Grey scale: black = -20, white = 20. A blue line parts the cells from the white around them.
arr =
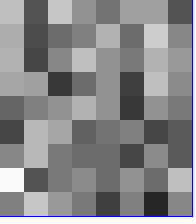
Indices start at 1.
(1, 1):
10
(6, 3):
6
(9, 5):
-10
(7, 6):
-9
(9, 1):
0
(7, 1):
1
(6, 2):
9
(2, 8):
1
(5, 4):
8
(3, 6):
-1
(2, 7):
12
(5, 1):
-4
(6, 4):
-5
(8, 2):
-7
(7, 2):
9
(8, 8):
10
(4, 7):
10
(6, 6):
0
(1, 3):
11
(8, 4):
2
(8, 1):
19
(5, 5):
3

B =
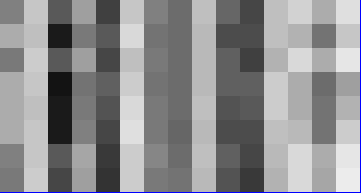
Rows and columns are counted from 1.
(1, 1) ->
0
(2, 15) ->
11
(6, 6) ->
15
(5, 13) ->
7
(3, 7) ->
-1
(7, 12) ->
9
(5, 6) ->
14
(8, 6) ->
12
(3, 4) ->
5
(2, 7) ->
-2
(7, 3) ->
-6
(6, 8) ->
-4
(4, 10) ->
-5
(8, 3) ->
-9
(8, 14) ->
6
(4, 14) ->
-3
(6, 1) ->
7
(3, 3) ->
-6
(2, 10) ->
-8
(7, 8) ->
-3
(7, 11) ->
-9
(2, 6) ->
14
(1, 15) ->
15
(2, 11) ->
-8
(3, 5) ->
-9
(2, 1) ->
7
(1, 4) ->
5
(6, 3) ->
-16
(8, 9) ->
9
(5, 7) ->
-1
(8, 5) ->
-12
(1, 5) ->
-10
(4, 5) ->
-5
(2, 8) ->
-3
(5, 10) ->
-7
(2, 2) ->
10

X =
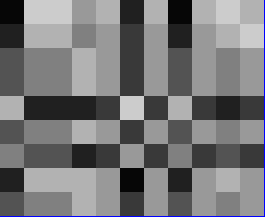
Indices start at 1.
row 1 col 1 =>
-19
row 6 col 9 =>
4
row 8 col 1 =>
-15
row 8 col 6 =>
-19
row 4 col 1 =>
-7
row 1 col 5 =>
8
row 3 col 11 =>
4
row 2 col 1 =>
-15
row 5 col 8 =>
8
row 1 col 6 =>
-15
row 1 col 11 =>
8
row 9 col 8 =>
-7
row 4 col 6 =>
-11
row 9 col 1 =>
-7
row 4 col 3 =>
0
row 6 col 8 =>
-7
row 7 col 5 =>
-11
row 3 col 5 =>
4
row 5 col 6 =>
12
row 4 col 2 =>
0
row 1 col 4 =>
4
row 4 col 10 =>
0
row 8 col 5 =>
4
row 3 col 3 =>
0
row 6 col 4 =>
8
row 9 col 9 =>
4
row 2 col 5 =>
4

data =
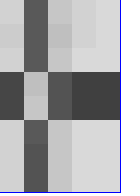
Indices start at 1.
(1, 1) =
13
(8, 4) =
14
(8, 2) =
-7
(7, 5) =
14
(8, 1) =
13
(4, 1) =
-9
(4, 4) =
-10
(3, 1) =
13
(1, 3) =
11
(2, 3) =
10
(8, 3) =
11

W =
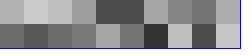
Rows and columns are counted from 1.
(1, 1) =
8
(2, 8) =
10
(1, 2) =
12
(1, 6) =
-8
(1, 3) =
10
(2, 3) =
-3

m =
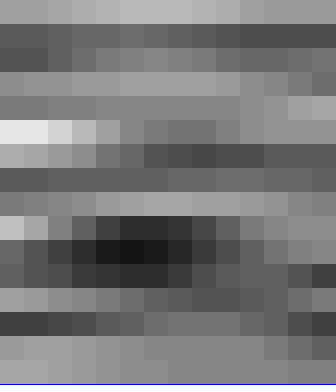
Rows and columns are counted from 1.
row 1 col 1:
5
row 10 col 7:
-13
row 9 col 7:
6
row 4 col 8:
5
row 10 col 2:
6
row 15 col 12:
-1
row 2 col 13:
-8
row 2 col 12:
-8
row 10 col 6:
-13
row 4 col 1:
2
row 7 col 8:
-8
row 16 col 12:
1
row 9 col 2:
0
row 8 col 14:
-5
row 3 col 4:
-3
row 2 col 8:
-5
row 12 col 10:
-6
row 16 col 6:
2
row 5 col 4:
0
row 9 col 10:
5
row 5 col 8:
1
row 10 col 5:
-10
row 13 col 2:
4
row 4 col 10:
4
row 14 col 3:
-9
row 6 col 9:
-2
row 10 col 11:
-1
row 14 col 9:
-2
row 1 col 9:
8
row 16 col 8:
1
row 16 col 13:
0
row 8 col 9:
-4
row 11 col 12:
-2
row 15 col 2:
5
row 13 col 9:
-7
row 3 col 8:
0
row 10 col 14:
2
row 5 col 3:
0
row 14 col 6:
-5
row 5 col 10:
1

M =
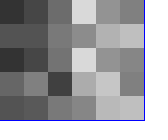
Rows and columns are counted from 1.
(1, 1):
-12
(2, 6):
10
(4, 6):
0
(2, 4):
2
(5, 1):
-7
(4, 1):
-4
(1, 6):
0
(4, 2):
0
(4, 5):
11
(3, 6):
1

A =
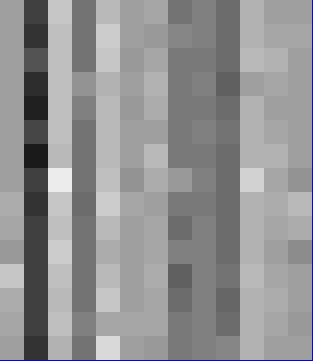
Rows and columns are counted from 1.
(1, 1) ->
5
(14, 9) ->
0
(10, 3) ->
10
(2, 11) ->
8
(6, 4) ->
-2
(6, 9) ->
0
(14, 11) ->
8
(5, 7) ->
7
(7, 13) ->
5
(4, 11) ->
5
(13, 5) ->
11
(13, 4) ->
-2
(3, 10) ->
-3
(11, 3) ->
12
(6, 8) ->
-1
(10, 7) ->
6
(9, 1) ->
7
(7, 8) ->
-1
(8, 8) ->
4
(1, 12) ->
5
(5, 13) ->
5
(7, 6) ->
5
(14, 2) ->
-10
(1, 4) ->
-2
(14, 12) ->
6
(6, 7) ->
5
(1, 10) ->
-3
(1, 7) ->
6
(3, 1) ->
5
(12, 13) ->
5
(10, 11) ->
8
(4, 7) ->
8
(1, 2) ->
-10
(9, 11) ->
8
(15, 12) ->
5
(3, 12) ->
8
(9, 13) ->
9
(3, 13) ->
5

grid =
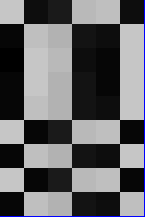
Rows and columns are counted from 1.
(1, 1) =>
11
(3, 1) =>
-20
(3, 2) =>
11
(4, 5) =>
-19
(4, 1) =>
-19
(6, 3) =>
-16
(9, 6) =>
10
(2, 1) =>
-19
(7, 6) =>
11
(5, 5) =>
-18
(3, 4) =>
-18
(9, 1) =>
-19
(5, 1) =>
-19
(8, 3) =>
-16
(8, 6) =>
-19
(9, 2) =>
10

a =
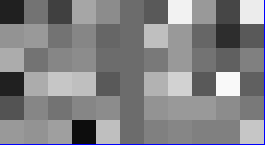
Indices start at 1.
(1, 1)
-15
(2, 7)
10
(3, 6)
-3
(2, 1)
3
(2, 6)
-3
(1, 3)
-10
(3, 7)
-1
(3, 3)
1
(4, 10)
19
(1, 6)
-3
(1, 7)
-6
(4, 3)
11
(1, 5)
2
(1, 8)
18
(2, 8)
4
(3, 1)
7
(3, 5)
-3
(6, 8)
1
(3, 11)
0
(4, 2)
7
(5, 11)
-1
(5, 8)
4

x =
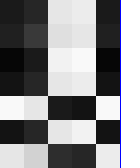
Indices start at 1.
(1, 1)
-16
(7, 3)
-13
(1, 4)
17
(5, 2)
16
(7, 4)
-14
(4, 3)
16
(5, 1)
19
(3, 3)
18
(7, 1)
16
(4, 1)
-17
